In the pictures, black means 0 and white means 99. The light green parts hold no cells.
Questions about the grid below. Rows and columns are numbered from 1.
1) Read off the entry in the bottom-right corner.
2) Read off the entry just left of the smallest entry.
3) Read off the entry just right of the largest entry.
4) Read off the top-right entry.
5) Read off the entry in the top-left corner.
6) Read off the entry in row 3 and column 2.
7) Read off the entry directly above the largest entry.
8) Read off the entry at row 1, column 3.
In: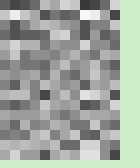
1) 27
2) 77
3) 92
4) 82
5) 37
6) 32
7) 22
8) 32

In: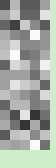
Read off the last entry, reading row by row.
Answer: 44
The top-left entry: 30
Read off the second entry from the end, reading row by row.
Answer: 97
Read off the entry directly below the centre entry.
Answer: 79
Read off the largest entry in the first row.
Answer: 71
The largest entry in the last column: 93
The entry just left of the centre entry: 62
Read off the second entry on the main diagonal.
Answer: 79
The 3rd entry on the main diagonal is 79
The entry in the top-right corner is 62
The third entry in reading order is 35

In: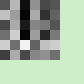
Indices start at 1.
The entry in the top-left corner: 33
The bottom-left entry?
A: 24
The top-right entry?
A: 33
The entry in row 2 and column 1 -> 75
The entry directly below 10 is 2
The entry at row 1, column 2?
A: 71
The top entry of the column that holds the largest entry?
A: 6
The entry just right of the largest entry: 38
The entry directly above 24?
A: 80

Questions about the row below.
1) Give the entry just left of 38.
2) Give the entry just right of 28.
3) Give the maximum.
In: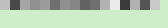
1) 52
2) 64
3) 91
